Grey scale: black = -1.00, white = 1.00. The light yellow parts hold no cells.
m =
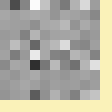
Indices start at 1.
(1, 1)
0.16
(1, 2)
-0.40
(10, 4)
-0.28
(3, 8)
0.16
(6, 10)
0.03
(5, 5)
0.32
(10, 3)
0.26
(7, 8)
-0.11
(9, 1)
0.19
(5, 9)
0.06
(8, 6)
0.23
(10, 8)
0.01
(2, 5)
0.31
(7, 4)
-0.63
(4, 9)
0.15
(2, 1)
0.31
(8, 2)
0.18
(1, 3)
0.04
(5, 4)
-0.19
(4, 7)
0.29
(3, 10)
0.23
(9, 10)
0.24
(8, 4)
0.33
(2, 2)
0.25
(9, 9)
0.17
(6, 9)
0.33
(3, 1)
0.27
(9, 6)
0.25
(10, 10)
0.53

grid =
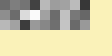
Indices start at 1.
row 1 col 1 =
-0.15
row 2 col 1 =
0.11
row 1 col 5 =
0.45
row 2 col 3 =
0.72
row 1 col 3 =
-0.09
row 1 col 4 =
-0.48
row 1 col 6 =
0.23
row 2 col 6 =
-0.15

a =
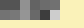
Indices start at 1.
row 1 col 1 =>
-0.34
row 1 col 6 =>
-0.11
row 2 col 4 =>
-0.18
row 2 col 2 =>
-0.06

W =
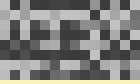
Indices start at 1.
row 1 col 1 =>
0.50
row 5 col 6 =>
0.35
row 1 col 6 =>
-0.49
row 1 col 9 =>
-0.54
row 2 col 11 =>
0.51
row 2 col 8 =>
0.52
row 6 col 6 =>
-0.47
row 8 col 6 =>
-0.16
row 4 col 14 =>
0.51
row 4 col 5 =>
-0.53
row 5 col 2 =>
-0.25
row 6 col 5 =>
-0.54
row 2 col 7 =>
0.52
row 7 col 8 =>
0.47
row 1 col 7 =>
-0.48
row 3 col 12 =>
0.52
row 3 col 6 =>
0.49
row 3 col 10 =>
0.07
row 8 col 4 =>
-0.33
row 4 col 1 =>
0.40
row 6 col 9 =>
-0.53
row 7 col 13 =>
0.02
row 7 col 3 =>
0.39
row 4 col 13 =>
-0.52
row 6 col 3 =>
-0.38
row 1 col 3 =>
0.27
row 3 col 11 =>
-0.23
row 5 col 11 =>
0.22
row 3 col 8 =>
-0.34
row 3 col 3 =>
0.52
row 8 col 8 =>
-0.39
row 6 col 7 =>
-0.53

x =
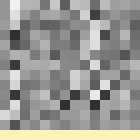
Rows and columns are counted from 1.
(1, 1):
0.16
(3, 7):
-0.07
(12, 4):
0.24
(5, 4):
0.16
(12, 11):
0.30
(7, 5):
0.34
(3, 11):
0.45
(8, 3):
0.22
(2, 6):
0.32
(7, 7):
0.08
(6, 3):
0.35
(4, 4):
0.30
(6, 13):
-0.34
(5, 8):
-0.17
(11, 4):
0.18
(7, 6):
0.43
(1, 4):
0.40
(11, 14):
0.13
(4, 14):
-0.14
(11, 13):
0.41
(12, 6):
-0.07
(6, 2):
0.38
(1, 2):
0.88
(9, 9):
0.32
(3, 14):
-0.25
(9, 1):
0.05
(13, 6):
0.13
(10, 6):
-0.17
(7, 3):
0.33
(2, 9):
0.63
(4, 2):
-0.62
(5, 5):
0.39

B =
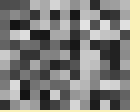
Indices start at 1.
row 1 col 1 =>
-0.40
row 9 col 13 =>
0.17
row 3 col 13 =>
0.76
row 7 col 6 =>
-0.73
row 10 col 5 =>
-0.82
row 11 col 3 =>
0.38
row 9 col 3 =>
-0.70
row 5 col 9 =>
0.41
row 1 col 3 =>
-0.31
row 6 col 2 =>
0.26
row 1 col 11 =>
0.20
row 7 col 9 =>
0.56
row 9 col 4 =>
-0.10
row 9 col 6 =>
-0.20
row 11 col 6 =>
-0.50
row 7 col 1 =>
0.36
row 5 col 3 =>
-0.12
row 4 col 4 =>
-0.79
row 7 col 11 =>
-0.04
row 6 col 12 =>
-0.73
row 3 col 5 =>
0.51
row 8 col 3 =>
-0.06
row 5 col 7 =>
-0.59
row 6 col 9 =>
0.57
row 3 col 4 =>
0.28
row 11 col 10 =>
-0.78
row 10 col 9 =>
0.29
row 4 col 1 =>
-0.13
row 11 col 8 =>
0.67
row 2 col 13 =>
0.29
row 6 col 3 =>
-0.60
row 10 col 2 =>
0.58
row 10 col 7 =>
-0.40

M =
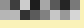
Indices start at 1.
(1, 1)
0.14
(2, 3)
-0.61
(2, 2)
0.44
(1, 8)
-0.05
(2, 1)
0.43
